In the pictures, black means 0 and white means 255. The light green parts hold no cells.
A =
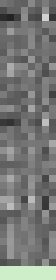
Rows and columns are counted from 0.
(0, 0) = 116
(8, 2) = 94
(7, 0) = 93
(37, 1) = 92
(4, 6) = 90
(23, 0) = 96
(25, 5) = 125
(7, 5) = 111
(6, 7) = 114
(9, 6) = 85
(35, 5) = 116
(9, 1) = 172
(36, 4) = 109
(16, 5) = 97
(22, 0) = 112
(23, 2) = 98
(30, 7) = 85
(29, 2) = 137
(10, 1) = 164
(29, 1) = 187
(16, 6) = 145
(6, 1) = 117
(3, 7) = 127
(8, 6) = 121
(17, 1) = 50
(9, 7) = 149
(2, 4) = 77
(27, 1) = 130
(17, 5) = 77
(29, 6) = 56
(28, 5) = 120
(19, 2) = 102
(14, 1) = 91
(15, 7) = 122
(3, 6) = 130
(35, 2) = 125
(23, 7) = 130
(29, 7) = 154
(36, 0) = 100

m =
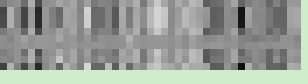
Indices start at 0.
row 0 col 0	121
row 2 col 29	147
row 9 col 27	168
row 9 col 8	99
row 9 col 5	40
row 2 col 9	163
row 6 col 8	145
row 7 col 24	140
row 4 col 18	150
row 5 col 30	138
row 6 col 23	150
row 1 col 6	151
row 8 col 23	156
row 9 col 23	173
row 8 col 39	142
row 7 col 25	168
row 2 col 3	69
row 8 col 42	143
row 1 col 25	153
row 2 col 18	124
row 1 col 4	152
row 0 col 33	164
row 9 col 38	100
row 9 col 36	132
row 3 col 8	109
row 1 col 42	166
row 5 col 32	140
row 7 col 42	150
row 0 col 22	199
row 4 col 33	162
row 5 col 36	121
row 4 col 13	117
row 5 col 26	139
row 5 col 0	142
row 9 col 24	166
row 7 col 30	106
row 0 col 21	164
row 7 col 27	187
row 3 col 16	87

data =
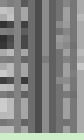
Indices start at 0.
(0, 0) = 136
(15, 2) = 131
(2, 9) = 160
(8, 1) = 123
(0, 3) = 89
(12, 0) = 191
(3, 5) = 77
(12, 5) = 77
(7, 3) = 166
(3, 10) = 119
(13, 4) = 109
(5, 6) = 140
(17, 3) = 100
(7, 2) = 131
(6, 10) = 113
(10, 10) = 126
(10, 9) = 160
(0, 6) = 140
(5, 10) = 119
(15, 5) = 77
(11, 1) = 80
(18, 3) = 166
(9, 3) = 166
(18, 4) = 109
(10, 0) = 202
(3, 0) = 51
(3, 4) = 109
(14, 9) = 160
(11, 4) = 109
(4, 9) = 134
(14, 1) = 186
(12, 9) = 160
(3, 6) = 140
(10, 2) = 131
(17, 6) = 140
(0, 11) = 171
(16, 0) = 184
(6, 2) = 131
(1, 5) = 77
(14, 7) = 96

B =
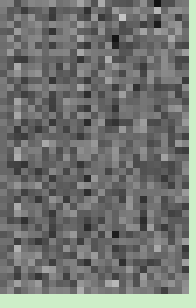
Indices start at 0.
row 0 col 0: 132
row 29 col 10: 85
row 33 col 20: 110
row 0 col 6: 131
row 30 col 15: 119
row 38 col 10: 127
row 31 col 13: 95
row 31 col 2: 86
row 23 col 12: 85
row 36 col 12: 124
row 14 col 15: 105
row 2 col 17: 197
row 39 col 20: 155
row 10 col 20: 70
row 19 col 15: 115
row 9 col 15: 124
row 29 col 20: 89
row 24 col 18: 83
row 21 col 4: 126
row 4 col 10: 145
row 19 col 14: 104
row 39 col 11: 94
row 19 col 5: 115
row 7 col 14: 120
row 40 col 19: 80
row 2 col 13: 151
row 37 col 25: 104
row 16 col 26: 134
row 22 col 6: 85
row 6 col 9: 117
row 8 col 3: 58
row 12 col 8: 124
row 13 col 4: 78
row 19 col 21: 92
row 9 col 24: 125
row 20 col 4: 102
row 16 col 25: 102
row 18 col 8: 98
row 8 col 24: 104
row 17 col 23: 100

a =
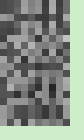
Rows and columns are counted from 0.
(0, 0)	73
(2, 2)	76
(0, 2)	92
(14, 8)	137
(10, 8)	126
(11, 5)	69
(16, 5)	79
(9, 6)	72
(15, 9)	152
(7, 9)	113
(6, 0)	140
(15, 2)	78
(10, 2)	162
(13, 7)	52
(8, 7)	103
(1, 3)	162
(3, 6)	65
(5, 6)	149
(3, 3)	159
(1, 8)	67
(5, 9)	193
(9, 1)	144
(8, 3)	52
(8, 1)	90
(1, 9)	108
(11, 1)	150
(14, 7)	98
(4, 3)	153
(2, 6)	59
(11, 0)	75
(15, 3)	73
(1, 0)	74
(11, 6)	143
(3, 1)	74

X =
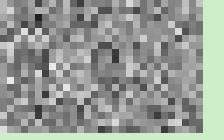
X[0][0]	183
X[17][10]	144
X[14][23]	180
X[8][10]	177
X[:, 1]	[148, 213, 151, 188, 92, 106, 213, 204, 185, 120, 126, 233, 104, 151, 119, 181, 112, 110, 163]
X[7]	[147, 204, 107, 112, 94, 141, 75, 157, 187, 155, 153, 191, 177, 90, 123, 134, 58, 147, 161, 118, 140, 129, 186, 100, 138, 135, 150, 173, 114]
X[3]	[127, 188, 132, 69, 121, 68, 127, 125, 151, 167, 103, 103, 104, 81, 170, 193, 132, 138, 122, 180, 123, 154, 141, 142, 202, 116, 107, 128, 113]
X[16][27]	106
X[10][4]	126
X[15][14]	180
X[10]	[156, 126, 113, 175, 126, 216, 65, 149, 204, 115, 173, 192, 165, 119, 133, 128, 140, 142, 205, 138, 189, 143, 183, 111, 179, 160, 157, 182, 118]
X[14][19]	170
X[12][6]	135
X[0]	[183, 148, 125, 134, 162, 71, 138, 180, 118, 185, 101, 62, 145, 127, 130, 121, 176, 139, 216, 171, 116, 146, 103, 165, 132, 137, 190, 136, 195]
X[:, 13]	[127, 185, 97, 81, 155, 149, 169, 90, 90, 107, 119, 134, 198, 99, 152, 108, 137, 155, 144]
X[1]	[183, 213, 137, 110, 154, 179, 174, 111, 132, 181, 133, 134, 161, 185, 81, 80, 146, 115, 121, 74, 115, 146, 183, 102, 130, 155, 195, 142, 150]
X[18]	[219, 163, 150, 109, 151, 152, 163, 121, 126, 135, 118, 179, 134, 144, 65, 92, 145, 117, 91, 98, 133, 147, 164, 59, 103, 156, 170, 142, 103]
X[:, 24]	[132, 130, 131, 202, 136, 148, 134, 138, 133, 122, 179, 138, 130, 148, 75, 146, 87, 202, 103]
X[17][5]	191
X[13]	[141, 151, 104, 150, 110, 167, 58, 169, 206, 140, 179, 197, 192, 99, 130, 134, 83, 147, 202, 132, 165, 131, 167, 118, 148, 135, 161, 185, 125]
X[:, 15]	[121, 80, 163, 193, 136, 179, 78, 134, 156, 124, 128, 108, 98, 134, 137, 194, 140, 170, 92]
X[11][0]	162
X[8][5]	109
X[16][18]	168
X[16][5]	60
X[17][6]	106
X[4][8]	130
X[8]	[123, 185, 106, 120, 103, 109, 74, 160, 195, 153, 177, 167, 207, 90, 140, 156, 55, 161, 186, 128, 143, 113, 145, 127, 133, 126, 151, 165, 134]
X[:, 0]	[183, 183, 167, 127, 157, 91, 200, 147, 123, 154, 156, 162, 142, 141, 127, 127, 199, 139, 219]
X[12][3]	177
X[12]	[142, 104, 108, 177, 137, 165, 135, 196, 125, 228, 148, 119, 166, 198, 136, 98, 176, 94, 149, 144, 80, 169, 108, 194, 130, 134, 174, 138, 178]
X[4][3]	222

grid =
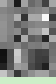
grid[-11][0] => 170
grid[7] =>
[16, 79, 204, 124, 85, 64, 67, 113]
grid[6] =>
[117, 120, 133, 108, 125, 122, 136, 109]
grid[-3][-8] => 19
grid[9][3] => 149
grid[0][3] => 162
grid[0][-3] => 121
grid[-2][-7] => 85
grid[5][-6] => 41
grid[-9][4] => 170
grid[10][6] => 161
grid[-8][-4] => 129
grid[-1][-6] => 55
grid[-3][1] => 80
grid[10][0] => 196
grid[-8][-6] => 96
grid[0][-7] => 135
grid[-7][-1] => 85
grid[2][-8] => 142
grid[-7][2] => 140
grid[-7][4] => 151
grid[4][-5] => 80

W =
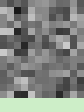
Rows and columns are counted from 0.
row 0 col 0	113
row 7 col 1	167
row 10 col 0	94
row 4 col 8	58
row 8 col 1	146
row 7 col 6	149
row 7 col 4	158
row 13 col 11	112
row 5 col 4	72
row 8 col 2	132
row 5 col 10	82
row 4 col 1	192
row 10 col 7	142
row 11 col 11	61
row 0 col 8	105
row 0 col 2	106
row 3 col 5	108
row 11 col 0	97
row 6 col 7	93
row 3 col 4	118
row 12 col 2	138
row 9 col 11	88
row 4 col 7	106
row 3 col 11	156
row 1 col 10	159
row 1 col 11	99
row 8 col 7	129
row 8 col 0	123
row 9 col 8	119
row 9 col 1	94
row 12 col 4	118
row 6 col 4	105
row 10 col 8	147
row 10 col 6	112
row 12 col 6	115
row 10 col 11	144
